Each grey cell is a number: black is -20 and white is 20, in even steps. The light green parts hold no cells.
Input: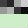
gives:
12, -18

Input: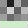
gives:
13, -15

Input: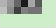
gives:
10, -16

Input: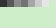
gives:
16, -12

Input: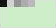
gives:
13, -17

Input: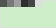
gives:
15, -13

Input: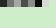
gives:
14, -18
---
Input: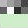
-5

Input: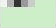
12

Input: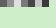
-9

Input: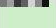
13

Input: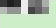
-1

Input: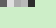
-13
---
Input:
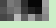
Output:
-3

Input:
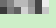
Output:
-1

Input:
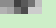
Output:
6

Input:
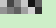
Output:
-1

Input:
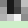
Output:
-16

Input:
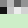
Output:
11
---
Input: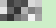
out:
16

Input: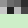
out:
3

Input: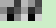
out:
1

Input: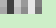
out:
8

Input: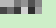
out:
9

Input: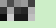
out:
-12

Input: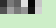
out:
-13

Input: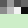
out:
-6
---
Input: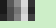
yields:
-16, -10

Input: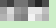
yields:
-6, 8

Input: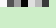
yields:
19, -11

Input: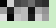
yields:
-19, 5

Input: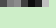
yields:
-8, 10

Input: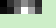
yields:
-20, -10

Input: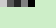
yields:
12, -20
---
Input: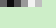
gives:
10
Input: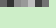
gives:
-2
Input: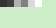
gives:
20
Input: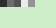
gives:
3
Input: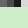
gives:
14
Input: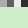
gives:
-13
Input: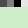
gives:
16
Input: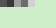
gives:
13
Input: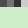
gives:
12
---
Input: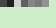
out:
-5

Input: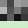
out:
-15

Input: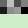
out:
-16

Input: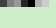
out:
-14

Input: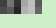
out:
-14

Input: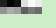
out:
5

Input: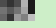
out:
-12

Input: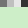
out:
-2
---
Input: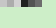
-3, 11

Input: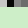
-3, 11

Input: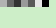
-20, 8

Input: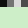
-8, -18

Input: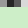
14, 4

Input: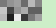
1, 9

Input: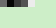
17, -3

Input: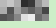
9, -7

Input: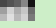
-17, 9
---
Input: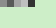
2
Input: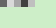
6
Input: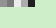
3
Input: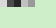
4
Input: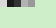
4
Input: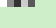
2
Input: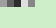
1
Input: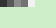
-2
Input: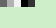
-4
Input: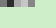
1
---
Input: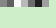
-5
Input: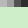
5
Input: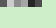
12
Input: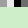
17
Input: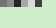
2
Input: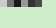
-2
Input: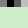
-20
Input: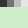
-2
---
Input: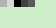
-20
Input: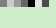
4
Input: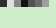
1
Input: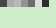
9
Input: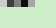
0
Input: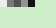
-7
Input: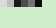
-16
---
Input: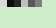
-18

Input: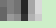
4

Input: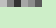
0

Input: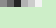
-4

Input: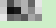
-4

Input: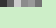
-4

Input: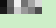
-6

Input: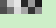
-2

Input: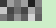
-7
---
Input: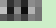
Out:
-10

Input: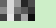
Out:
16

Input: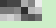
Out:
13

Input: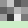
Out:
-11

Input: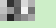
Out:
-14

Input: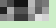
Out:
3

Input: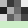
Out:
-5
